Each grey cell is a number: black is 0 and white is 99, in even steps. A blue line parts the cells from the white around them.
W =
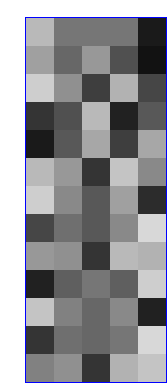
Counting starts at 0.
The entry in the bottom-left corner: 50
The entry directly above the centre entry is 20
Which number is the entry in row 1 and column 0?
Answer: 62
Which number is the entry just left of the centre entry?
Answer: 53
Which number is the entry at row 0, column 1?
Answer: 46
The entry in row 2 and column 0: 80
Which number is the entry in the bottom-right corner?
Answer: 76
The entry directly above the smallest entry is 10
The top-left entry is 72
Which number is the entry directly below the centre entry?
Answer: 34
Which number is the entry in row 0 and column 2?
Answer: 46
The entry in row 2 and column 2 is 24

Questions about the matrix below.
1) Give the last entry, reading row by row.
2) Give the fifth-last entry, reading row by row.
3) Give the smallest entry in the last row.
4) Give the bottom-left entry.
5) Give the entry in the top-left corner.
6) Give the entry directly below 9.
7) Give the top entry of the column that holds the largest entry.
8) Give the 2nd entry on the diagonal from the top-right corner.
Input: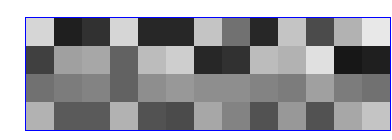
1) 76
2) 32
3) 29
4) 69
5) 83
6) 48
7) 90
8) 9

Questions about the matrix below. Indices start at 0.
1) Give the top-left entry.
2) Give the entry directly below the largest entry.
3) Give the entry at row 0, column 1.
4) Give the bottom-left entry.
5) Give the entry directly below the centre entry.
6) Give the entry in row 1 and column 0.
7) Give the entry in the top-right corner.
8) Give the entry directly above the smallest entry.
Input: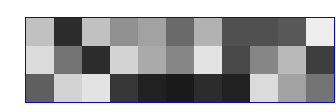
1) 75
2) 24
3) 17
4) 37
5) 10
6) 85
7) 92
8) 52

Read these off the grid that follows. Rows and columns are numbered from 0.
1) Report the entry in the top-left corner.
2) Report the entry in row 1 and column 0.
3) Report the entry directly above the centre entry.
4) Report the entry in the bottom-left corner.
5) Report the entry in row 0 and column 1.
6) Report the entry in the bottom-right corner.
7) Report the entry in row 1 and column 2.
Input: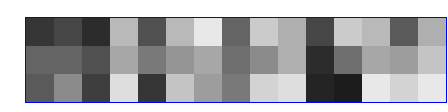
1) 21
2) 39
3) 39
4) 35
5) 27
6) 90
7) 31

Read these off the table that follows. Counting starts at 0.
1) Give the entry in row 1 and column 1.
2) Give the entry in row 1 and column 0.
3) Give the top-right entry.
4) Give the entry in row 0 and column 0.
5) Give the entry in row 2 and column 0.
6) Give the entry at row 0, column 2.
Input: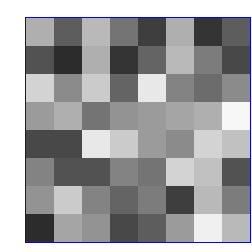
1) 17
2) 32
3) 36
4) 68
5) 82
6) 72

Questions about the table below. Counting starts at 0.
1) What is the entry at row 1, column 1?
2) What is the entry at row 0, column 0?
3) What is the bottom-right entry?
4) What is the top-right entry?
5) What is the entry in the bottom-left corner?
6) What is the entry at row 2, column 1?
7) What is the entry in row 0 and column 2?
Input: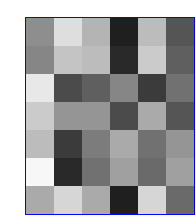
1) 76
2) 55
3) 41
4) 33
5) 66
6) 29
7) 70

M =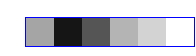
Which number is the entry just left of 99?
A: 82
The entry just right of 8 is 33

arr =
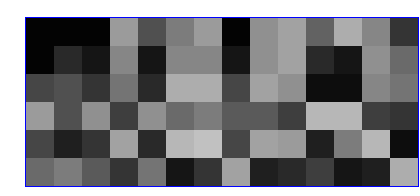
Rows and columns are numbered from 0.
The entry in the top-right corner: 20
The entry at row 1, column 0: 1
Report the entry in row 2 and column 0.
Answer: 27
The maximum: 75
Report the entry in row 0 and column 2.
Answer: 1
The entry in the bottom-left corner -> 41
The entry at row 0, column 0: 1
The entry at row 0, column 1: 1
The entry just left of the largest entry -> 71
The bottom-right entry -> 67
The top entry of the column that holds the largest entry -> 60
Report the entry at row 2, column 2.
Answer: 20
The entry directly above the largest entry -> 48
